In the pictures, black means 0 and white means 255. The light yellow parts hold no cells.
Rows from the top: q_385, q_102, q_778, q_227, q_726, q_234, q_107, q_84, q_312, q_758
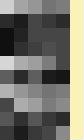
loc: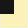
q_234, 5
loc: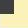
q_227, 3
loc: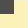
q_227, 4
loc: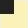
q_778, 2
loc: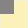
q_107, 3

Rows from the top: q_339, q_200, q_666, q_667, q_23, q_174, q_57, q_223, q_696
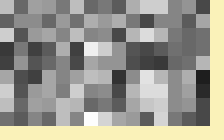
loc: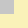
q_223, 11
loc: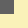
q_200, 1
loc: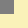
q_57, 5

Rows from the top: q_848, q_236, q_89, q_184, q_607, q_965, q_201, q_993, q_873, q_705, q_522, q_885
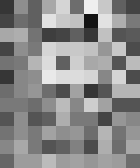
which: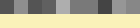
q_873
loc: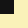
q_236, 7
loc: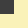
q_89, 4
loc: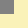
q_522, 6
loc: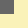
q_885, 1
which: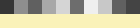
q_848
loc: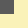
q_89, 10

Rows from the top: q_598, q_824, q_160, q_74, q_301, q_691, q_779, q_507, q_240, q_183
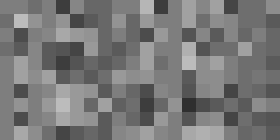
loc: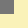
q_691, 19
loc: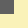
q_507, 9

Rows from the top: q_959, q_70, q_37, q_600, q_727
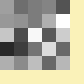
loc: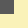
q_37, 4
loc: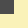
q_37, 2
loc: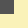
q_959, 5
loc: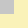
q_37, 1
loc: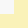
q_37, 3
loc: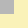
q_727, 5
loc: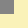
q_959, 4

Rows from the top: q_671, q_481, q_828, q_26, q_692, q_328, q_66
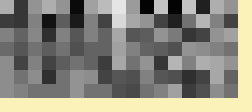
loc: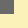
q_26, 1
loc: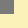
q_828, 13
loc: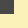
q_66, 10
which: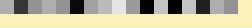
q_671
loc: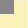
q_828, 3
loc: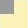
q_671, 10

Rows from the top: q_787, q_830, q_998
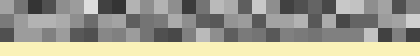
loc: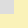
q_787, 7
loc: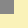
q_998, 8
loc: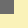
q_830, 7
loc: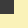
q_787, 14
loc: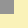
q_830, 17

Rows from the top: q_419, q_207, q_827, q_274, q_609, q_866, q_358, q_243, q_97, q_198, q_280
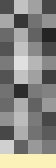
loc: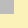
q_97, 2
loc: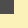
q_419, 1
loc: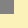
q_358, 4

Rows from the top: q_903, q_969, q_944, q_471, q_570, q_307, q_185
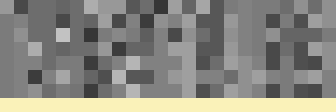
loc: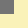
q_185, 6
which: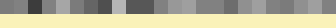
q_307
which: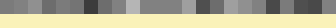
q_185
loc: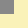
q_944, 9
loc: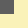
q_944, 11

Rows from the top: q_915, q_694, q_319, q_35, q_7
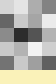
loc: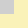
q_35, 4
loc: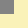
q_915, 4
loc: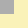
q_915, 3
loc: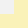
q_35, 3
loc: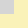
q_915, 1

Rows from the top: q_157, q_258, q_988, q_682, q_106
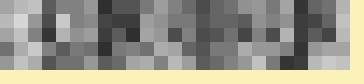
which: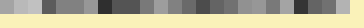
q_157
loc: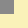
q_258, 7

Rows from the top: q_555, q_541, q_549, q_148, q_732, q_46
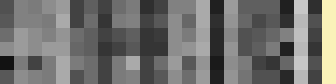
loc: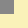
q_549, 17
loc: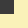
q_549, 12
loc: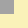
q_549, 15
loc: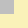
q_549, 22
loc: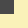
q_541, 19
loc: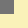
q_46, 18

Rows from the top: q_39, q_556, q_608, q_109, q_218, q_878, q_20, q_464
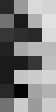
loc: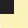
q_109, 1
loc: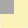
q_109, 2
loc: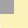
q_20, 3
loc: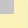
q_878, 2

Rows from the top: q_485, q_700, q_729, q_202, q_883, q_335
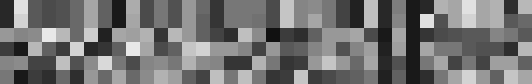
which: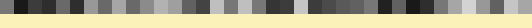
q_335
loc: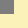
q_485, 29
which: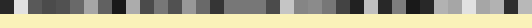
q_485
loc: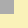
q_485, 10
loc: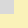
q_883, 8
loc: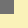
q_700, 19

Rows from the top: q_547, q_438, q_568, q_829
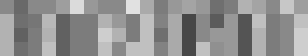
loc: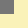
q_438, 3
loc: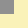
q_829, 16
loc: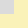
q_547, 6
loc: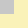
q_547, 21
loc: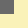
q_547, 2
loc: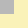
q_438, 4

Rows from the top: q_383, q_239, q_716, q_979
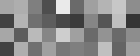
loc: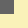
q_979, 9
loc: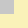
q_383, 9
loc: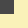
q_239, 5

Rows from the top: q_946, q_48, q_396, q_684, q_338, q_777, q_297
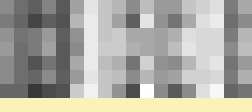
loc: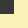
q_297, 3
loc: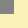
q_946, 4

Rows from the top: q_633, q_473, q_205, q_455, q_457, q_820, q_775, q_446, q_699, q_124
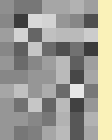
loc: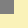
q_124, 3
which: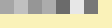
q_775
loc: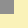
q_633, 1
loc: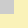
q_205, 7
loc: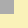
q_775, 4
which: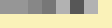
q_699

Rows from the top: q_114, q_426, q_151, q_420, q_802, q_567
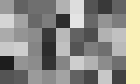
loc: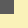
q_567, 2
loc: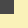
q_567, 7
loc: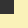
q_802, 4

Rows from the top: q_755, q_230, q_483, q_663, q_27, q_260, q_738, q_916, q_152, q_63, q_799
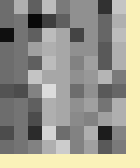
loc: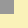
q_260, 7
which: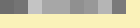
q_260
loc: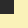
q_63, 3
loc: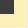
q_230, 4
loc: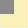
q_152, 6
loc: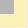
q_260, 8

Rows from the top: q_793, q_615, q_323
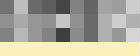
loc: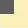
q_793, 4
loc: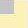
q_615, 5
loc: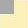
q_615, 2
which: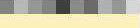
q_323
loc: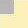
q_323, 2
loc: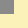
q_323, 6

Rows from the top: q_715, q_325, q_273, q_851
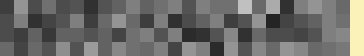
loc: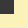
q_273, 4
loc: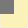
q_851, 25
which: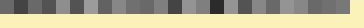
q_851
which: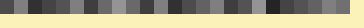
q_325
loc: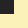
q_325, 20
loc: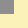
q_851, 5

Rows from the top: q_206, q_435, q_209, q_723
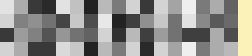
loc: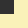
q_209, 9
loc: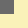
q_435, 17
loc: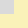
q_723, 5
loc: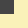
q_435, 5
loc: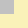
q_206, 6

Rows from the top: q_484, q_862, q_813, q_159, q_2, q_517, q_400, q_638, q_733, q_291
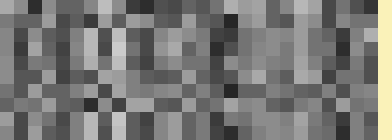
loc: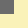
q_291, 24
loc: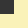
q_484, 27
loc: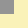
q_159, 12

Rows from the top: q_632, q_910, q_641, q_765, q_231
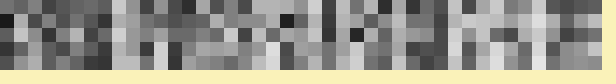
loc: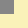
q_231, 18
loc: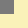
q_632, 37

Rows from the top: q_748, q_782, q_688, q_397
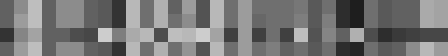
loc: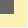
q_782, 19
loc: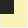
q_397, 26
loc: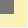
q_748, 22
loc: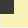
q_688, 29
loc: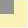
q_397, 14

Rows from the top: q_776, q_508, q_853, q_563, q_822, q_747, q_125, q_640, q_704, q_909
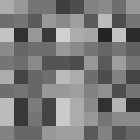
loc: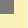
q_640, 3
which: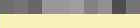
q_125
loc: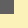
q_563, 10
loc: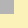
q_640, 9
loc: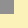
q_125, 8

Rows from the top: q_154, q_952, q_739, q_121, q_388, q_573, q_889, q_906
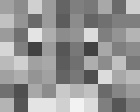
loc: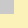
q_889, 5
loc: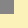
q_889, 9

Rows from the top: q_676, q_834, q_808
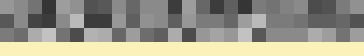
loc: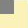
q_676, 21
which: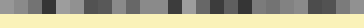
q_676
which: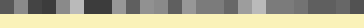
q_834
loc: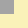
q_808, 16

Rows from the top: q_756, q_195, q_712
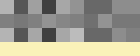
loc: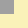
q_756, 3
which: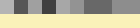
q_756
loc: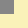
q_195, 5

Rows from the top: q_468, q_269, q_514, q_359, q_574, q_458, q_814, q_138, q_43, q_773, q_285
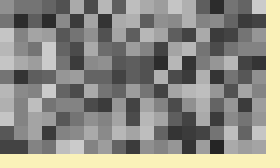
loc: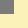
q_574, 15
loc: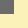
q_359, 8

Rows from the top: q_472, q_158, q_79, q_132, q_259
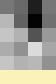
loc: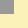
q_79, 4
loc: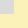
q_132, 3
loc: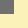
q_158, 4

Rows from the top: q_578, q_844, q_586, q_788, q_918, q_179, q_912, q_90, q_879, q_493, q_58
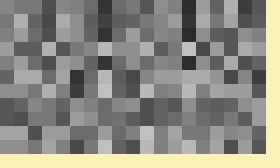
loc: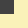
q_844, 8
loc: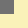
q_879, 9
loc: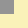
q_179, 16

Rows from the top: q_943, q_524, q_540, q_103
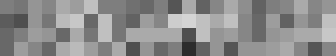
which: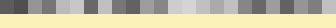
q_524
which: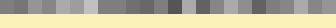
q_943
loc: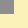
q_943, 18
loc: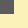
q_524, 1
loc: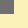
q_943, 10

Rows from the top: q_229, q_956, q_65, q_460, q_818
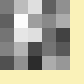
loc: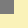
q_229, 1
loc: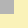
q_460, 2
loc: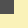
q_818, 1

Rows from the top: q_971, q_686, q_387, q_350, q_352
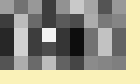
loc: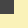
q_352, 6
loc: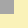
q_971, 7

